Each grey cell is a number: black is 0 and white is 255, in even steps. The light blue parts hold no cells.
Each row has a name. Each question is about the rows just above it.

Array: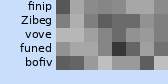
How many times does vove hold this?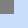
1
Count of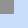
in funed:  1
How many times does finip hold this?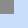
3
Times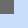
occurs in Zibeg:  2
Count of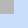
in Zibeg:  0
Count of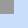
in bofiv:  3
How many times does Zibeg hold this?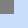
3

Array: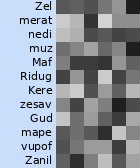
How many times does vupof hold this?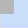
1
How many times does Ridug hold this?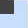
3

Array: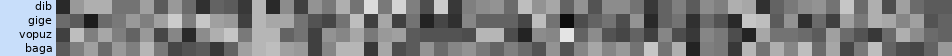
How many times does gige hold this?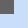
6
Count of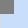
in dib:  4

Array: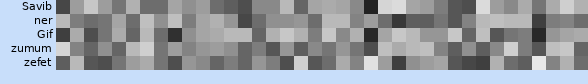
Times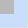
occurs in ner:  6
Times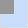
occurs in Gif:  3

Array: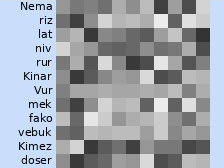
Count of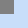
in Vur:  2
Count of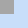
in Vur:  5

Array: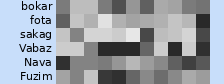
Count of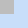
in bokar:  2
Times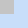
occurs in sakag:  2
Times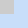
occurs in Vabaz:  4
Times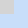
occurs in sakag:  3
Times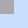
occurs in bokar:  1

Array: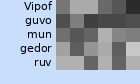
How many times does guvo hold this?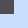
2
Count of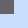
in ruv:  2
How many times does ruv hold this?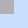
4

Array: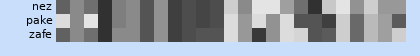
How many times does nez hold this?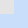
3
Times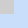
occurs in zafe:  2
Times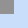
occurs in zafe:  2
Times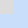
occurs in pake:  4
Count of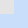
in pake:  1

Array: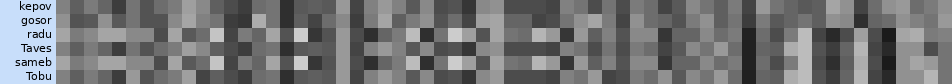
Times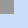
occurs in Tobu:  6
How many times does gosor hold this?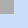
1

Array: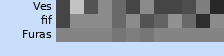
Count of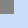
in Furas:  9
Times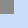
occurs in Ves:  2
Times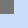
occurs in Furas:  2
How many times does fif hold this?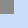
5
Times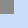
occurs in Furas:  0
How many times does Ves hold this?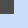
1
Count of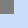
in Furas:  1

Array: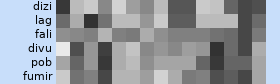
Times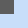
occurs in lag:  2
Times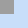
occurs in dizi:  1
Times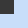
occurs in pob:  2
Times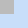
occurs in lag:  5
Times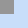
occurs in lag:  1
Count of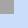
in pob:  5

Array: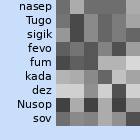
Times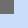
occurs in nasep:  4
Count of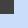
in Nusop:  3
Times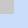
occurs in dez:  0

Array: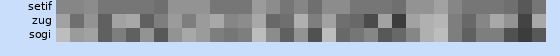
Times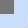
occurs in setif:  15
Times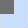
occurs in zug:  3
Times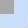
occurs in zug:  5
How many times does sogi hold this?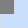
6
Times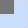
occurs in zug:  0
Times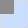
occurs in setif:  4
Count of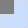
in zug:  4

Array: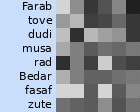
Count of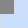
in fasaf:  1
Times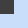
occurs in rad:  2
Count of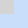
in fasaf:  3

